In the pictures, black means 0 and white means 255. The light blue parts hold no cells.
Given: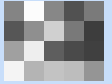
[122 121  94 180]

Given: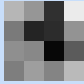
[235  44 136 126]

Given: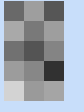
[ 86 121 113]

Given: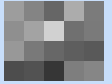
[123 112 103  82]

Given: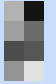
[ 20 159]

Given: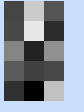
[ 84 232 132]
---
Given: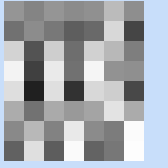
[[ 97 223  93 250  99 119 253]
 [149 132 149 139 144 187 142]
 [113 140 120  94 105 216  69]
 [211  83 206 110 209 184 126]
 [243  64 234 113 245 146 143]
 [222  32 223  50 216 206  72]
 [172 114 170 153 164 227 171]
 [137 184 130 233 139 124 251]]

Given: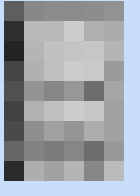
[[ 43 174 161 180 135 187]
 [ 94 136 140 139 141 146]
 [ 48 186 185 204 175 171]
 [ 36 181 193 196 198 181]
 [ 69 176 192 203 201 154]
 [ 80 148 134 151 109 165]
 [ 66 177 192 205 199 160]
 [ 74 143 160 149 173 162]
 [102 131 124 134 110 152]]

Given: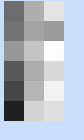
[[ 32 211 223]
 [108 174 227]
 [114 163 155]
 [151 196 253]
 [ 88 172 216]
 [ 70 181 242]]

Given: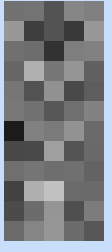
[[107 133 150 108  87]
 [113 115  83 134 128]
 [152  62  83  57 151]
 [112 109  50 126 129]
 [102 176 119 149  97]
 [118  82 145  73  93]
 [120 113  87 111 130]
 [ 27 129 122 146 106]
 [ 72  73 159  84 105]
 [111 117 110 112  99]
 [ 66 175 193 107 106]
 [ 75 108 149  79 124]]

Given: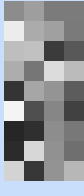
[[211  55 147 183]
 [140 158 123 123]
 [236 171 160 122]
 [190 193  59  88]
 [173 118 220 187]
 [ 52 166 148  92]
 [244  79 134  65]
 [ 38  47 141 120]
 [ 43 215 145 111]]

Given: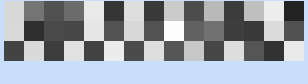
[[ 67 218  61 225  66 236  75 222  86 199  70 221  85  50 234]
 [216 116  81 107 233  53 222  57 203  76 185  60 191 237  35]
 [217  46  74  71 231  82 215  82 253  97 113  62  56 219  81]]

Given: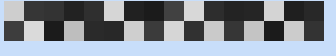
[[ 61 218  27 190  42  40 207  59 214  49 202  54 196  27 204  51]
 [206  54  51  34  47 214  33  27  65 216  45  35  37 212  31  40]]
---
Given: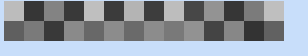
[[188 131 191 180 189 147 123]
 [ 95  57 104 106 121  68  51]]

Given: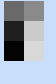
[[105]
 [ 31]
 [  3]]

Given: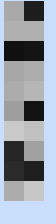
[[169]
 [176]
 [ 16]
 [167]
 [171]
 [158]
 [201]
 [ 38]
 [ 42]
 [172]]

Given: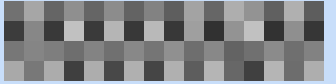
[[113 101 101  99  94 102 147 176]
 [ 60  57  58  56  56  49 193 143]
 [119 126 131 136 144 136 112 111]
 [169 172 173 176 176 181  64 109]]

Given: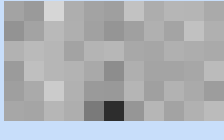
[[163 214 163 194 182 170]
 [147 185 161 160 164 176]
 [178 182 180 168 176 170]
 [155 182 169 175 164 187]
 [159 203 154 181 178 157]
 [167 182 122 150 163 187]]

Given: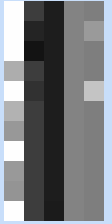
[[254  29 126]
 [254  29 154]
 [254  29 126]
 [173  29 126]
 [254  29 196]
 [178  29 126]
 [152  29 126]
 [254  29 126]
 [153  29 126]
 [148  29 126]
 [254  27 126]]

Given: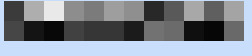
[[ 59 233 123 143  89  95]
 [ 70   8  54  27 107   6]]
